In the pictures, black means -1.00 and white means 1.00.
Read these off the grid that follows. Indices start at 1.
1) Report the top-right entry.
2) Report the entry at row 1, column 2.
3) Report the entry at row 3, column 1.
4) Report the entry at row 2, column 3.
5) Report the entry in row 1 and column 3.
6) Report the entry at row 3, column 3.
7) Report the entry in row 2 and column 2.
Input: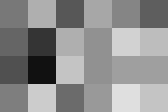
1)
-0.26
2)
0.37
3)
-0.37
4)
0.37
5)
-0.32
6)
0.54
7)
-0.59
